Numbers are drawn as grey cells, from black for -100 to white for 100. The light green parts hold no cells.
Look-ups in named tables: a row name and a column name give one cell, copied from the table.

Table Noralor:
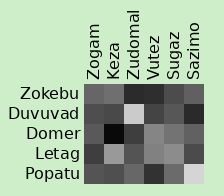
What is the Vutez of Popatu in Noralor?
-61
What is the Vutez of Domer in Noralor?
4
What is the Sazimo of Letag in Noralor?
-41
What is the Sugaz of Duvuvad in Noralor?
-32
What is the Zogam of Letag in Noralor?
-51
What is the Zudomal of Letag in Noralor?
-34
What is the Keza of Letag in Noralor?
20

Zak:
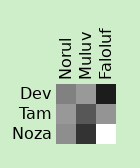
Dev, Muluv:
20
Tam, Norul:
19
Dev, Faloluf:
-78
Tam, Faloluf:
16
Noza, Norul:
11
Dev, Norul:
1
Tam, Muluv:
-32
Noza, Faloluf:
100
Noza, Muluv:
-60

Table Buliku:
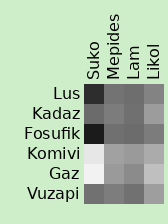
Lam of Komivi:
21
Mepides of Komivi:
26
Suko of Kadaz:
-16
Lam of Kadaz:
-12
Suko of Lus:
-65
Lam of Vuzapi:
-11
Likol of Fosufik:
-3
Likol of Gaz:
50
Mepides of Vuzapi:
-2
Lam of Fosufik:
-15
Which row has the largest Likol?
Gaz

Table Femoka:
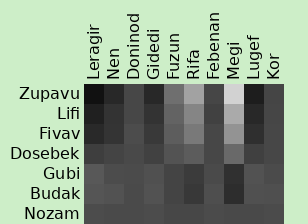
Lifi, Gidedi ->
-60
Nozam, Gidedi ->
-40
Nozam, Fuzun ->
-44
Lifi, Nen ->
-60
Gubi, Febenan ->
-42
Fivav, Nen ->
-59
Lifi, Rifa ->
4
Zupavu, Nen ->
-69
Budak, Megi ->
-65
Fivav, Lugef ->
-63
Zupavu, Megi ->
65
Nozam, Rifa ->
-44
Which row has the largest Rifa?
Zupavu

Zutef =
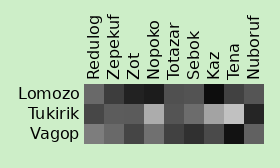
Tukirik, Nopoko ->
35
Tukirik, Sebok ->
-15
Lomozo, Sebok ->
-35
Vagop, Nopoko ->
-12
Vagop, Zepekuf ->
-18
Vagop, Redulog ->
-2
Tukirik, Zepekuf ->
-28
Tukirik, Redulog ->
-44
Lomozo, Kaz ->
-90
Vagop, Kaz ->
-42
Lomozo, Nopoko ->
-78
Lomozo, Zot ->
-73
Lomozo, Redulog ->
-18
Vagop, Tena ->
-86
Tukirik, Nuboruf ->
-71
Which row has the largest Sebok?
Tukirik

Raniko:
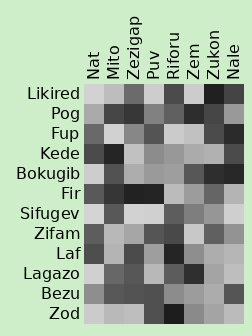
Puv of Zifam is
-33
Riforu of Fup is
59
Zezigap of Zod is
49
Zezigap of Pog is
-57
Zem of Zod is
8
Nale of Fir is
41

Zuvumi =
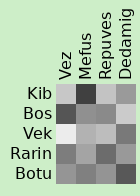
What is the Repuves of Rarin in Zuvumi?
-15
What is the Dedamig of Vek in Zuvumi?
-5
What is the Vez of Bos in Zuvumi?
-33
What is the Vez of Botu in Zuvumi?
17
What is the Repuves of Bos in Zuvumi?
8
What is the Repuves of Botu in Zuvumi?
16
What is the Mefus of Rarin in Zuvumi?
29
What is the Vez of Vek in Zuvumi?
85

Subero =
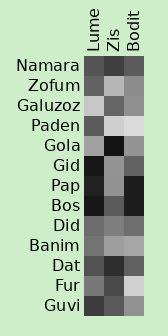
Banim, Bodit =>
30
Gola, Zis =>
-85
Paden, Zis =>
62
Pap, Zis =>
14
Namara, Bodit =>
-29
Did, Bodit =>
-13
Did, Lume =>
-15

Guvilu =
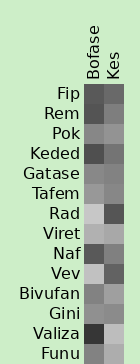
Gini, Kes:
9
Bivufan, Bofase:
2
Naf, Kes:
0
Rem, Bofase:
-34
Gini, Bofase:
13
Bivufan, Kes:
25
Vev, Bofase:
51
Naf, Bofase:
-30
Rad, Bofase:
56
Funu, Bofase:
2
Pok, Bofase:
6
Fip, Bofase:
-30
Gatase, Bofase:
7
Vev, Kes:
-23
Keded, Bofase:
-38
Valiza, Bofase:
-58
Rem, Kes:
-1
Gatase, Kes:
2
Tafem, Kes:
6
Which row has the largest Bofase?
Rad

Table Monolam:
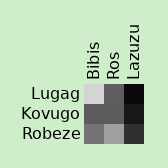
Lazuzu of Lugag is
-92
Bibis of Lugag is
66
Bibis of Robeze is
-9
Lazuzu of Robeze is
-62
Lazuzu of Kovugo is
-82
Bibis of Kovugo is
-29
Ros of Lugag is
-26
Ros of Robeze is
25
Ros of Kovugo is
-29

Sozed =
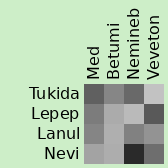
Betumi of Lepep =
34
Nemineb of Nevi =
-67
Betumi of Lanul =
37
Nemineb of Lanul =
1
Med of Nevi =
28
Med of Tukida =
-25
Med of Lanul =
4
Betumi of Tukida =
5

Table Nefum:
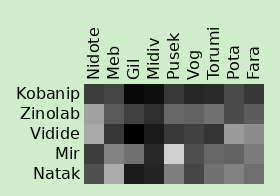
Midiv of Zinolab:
-64
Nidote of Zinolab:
26
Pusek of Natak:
-1
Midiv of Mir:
-69
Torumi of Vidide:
-59
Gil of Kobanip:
-94
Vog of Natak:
-44
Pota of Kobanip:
-41
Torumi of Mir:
-19
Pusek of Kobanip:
-56
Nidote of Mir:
-51
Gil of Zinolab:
-50
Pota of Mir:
-23
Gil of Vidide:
-99
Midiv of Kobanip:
-88
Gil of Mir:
-11
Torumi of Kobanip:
-67
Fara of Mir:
-4

